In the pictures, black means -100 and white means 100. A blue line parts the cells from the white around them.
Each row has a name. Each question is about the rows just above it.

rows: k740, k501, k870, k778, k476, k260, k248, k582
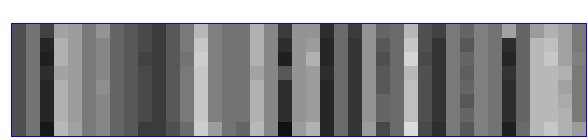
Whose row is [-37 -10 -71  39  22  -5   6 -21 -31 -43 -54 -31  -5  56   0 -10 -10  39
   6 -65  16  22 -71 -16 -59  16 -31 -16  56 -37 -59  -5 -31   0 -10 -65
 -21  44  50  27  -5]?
k501
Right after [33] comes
[-5]
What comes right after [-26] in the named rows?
[0]
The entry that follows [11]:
[-21]

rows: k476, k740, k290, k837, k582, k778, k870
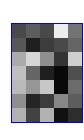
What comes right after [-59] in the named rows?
[62]
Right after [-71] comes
[-53]
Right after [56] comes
[-93]
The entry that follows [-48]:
[40]
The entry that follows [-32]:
[-76]

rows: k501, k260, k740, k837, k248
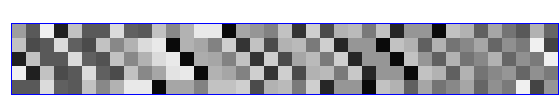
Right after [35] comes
[30]
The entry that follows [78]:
[83]
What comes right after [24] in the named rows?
[-30]
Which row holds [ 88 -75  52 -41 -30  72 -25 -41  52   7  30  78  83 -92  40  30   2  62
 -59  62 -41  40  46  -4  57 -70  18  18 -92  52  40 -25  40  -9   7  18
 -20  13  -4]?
k837
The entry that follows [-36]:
[52]
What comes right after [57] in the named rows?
[-70]

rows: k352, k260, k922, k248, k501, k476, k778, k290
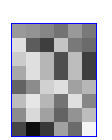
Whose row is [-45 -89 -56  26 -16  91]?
k290
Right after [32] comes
[75]
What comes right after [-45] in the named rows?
[-89]
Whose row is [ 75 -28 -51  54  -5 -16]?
k260
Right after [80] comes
[43]

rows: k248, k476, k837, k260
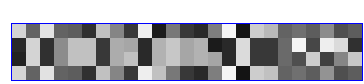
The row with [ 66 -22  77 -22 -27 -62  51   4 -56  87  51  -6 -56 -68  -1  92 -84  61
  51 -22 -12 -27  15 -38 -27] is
k260
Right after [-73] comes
[66]
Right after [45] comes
[-22]

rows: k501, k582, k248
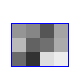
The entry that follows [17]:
[5]
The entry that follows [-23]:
[-12]
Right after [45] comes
[-23]

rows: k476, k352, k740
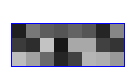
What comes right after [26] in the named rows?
[-17]
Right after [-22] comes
[-33]
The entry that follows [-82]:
[32]
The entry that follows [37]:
[20]
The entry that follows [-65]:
[53]

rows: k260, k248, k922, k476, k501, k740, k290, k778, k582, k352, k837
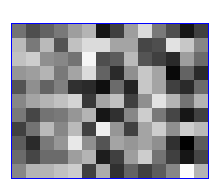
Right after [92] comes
[-39]
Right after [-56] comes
[29]
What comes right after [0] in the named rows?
[-62]
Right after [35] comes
[-62]
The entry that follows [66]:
[-56]

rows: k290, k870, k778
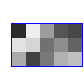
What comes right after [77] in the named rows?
[67]
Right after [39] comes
[50]
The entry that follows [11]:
[-22]
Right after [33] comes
[-49]
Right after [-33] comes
[-44]

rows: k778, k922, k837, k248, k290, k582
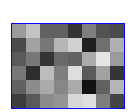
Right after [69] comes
[74]
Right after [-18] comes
[-24]
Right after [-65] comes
[48]
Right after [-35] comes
[-41]
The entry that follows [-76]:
[-12]

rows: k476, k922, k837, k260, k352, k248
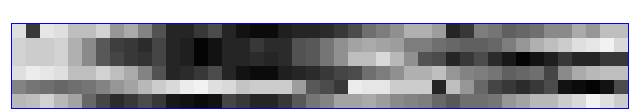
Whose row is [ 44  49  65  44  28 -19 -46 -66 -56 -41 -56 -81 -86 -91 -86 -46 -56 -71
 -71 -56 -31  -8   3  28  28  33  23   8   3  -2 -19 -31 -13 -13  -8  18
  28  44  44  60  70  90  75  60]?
k248
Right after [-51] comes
[-56]
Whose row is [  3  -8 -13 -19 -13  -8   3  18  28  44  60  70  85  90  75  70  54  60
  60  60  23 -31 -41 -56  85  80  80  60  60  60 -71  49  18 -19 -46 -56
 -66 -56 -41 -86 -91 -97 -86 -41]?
k352
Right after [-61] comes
[-46]
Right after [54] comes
[60]

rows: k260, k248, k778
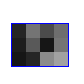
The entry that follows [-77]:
[-30]
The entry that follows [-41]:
[-14]
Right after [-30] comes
[-83]
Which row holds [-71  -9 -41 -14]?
k260
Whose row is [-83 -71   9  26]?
k778

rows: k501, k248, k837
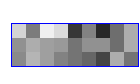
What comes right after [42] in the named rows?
[25]
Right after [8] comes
[42]
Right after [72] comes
[-57]
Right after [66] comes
[-3]
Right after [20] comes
[-9]

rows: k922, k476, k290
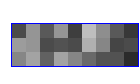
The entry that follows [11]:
[-30]
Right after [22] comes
[17]
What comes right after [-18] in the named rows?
[-36]
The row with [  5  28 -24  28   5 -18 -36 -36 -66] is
k290
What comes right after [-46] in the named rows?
[-41]

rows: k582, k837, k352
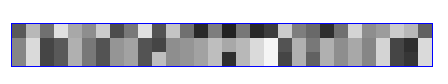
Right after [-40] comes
[-6]
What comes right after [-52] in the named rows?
[60]
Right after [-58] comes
[71]

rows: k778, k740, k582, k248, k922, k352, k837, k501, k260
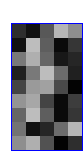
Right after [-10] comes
[-87]
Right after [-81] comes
[-70]

